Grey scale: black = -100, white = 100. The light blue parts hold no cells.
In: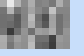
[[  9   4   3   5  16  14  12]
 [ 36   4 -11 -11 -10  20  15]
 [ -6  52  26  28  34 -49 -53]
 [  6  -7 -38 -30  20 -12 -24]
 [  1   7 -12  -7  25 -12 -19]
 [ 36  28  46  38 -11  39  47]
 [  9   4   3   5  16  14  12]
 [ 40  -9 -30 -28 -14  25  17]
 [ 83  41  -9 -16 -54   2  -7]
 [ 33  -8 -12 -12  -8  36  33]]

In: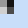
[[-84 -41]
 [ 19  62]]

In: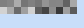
[[ 32 -29]
 [-23  24]
 [  5 -56]
 [  4  10]
 [ 15 -47]
 [ -8 -28]
 [  0  63]
 [ -8  25]
 [ 35 -17]
 [  5  33]
 [  0  65]]

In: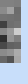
[[ -1 -15 -14 -10  61  -1 -21  34  30]
 [  1  27 -11 -13  21  16 -24  15 -35]
 [  1   9 -10 -49   6 -64 -43   9 -19]]

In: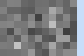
[[  6 -28 -25 -37 -37 -32  -5   9]
 [-21 -19   5  -2 -51  23 -30   9]
 [-10  10 -19  -5  13  23 -10  -4]
 [-19  32  18  48  -8 -35  30  14]
 [-12  -9   2   0 -23 -31  -9 -33]
 [-13 -10 -49 -13 -33   9 -29 -23]
 [-23 -29   3  11 -43 -16  -9  19]
 [-19 -26 -22  -6  -8  10  -1  -4]
 [  0 -20   8  -6   4 -25  52  -9]
 [  1 -20  -4   5 -39  -4  -4 -10]
 [-10   1 -14   3 -11 -17  -3 -11]]

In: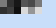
[[ -5  72]
 [-43  17]
 [-33  70]
 [-82 -88]
 [-62 -52]
 [ -4 -63]]
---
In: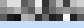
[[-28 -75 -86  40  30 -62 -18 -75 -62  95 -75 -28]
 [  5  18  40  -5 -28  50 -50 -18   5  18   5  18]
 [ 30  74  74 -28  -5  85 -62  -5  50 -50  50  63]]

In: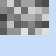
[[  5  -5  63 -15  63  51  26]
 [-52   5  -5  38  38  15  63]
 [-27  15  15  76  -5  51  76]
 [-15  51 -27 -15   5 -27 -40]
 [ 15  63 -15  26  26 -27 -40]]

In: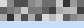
[[ 33 -59  46 -38  33 -38  70  46  70 -25   7  20]
 [-25  -4   7  58  -4  -4 -25 -49  33  46  46 -49]
 [ 70   7 -38 -38   7  20 -14 -14  58 -59  20 -14]]

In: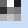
[[-64   5  -7]
 [ 39  51  27]
 [-19  98 -77]]

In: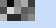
[[ -5 -91   7  33 -53]
 [ 44 -66 -66 -17   7]
 [-41  69  20 -28 -17]]

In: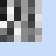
[[ -2 -59  90   8  -2  21]
 [ 90 -35  55  -2 -46  66]
 [-46 -25  66   8 -15  45]
 [-81  45 -35  21 -35  55]
 [-81  77 -69  33 -59  77]
 [-59  90 -69  21 -15  55]]

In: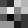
[[-35 -91 -23 -57]
 [-45 -69  65  42]
 [ 19  19 -80 -57]
 [ 32  89   7  53]]

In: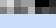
[[ -1  34 -24 -13  44 -58 -35 -47]
 [ 44  69  -1  22  22 -99 -99 -68]]
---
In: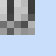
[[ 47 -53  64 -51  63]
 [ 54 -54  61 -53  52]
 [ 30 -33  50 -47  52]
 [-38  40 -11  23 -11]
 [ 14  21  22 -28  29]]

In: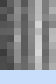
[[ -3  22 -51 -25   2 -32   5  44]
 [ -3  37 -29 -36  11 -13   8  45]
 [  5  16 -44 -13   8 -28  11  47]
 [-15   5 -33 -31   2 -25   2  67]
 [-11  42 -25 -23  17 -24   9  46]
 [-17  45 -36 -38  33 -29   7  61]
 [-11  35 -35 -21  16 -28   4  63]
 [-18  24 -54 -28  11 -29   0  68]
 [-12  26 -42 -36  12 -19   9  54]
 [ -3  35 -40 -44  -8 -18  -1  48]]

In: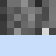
[[-27  -9 -57 -12 -12  11 -25 -68]
 [-42  -7 -45 -25 -35  -7  -2 -11]
 [-41  -5 -60 -32  -4 -22   8 -35]
 [-18  -8 -54 -21 -44 -17  -6 -36]
 [ 70 -47 -54 -39  14 -25 -28 -53]]

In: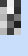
[[ 87 -55 -52]
 [ 92 -64  53]
 [-46  -5  43]
 [-15 -76  69]
 [-54  57  43]]

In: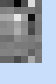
[[ 73 -13 -37 -41 -97 -42]
 [ -8 -17   1   5 -10  -6]
 [-89  -2  31  33  81  29]
 [-36  -7   7  12  28   8]
 [-44  -6  11  12  36  13]
 [ -4   6 -11 -14   9   1]
 [ -6 -11  -3   1  -4  -4]
 [-23  -3   3   1   7   0]
 [ 32  -7 -20 -20 -43 -22]]

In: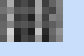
[[-22   1 -19  34 -54 -42 -60  29 -52]
 [-45  -2 -10   5 -33 -29 -37  30 -36]
 [  0  -6 -26  34 -57 -47 -74  14 -50]
 [-26 -11 -20   3 -38 -33 -43   5 -37]
 [-17  13 -18  64 -71 -50 -78  52 -67]
 [-23   4 -30  53 -76 -45 -56  19 -75]]

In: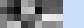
[[-30 -35   4 -38 -71  31  12 -47 -29]
 [-24 -25 -42 -72 -91  47  54 -91 -32]
 [ 82  77   3 -28 -58  -5 -17  -6  86]
 [  8  18   3  44  53 -57 -36  40  10]]
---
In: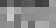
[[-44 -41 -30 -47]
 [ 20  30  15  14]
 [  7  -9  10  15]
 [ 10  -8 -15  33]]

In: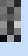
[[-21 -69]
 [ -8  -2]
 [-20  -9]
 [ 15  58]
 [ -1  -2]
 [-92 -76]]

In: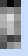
[[-53 -63]
 [  4  -4]
 [ 41  21]
 [ 37   7]
 [ 10  14]
 [-21 -36]
 [-35  27]]

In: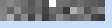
[[ -2  -5 -31 -39 -13 -24 -24 -36]
 [  2  11 -28 -45 -20  39 -36   4]
 [  4 -25 -47 -52   8 -22   0 -53]]

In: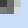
[[-51  53]
 [ -1  70]]

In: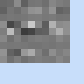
[[-18   9  -8 -13  -2]
 [-23 -14  14  -4 -22]
 [-10  -8  -3  -6  -9]
 [ 11 -26  58 -27   9]
 [ -1  -9 -46 -24  37]
 [  7  -1  -5  -4   4]
 [ -5  -6  -9  -7  -5]
 [ 15 -32  33 -13  -2]
 [  8  -2  -6  -5   4]]

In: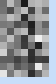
[[-12   2  39  36]
 [ -9  18 -47 -15]
 [ 14  31  17  44]
 [ -6 -37 -75 -21]
 [ 28  29 -66   2]
 [  7  -7  21  57]
 [ 40  -9 -12  22]
 [ 63  18 -62  37]
 [-26 -48 -65 -53]
 [ -8 -32 -34  17]
 [ 79  45 -63  41]]

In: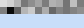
[[ 73  41  11  -3  32  50]
 [ -1 -25  58  35   3   2]]
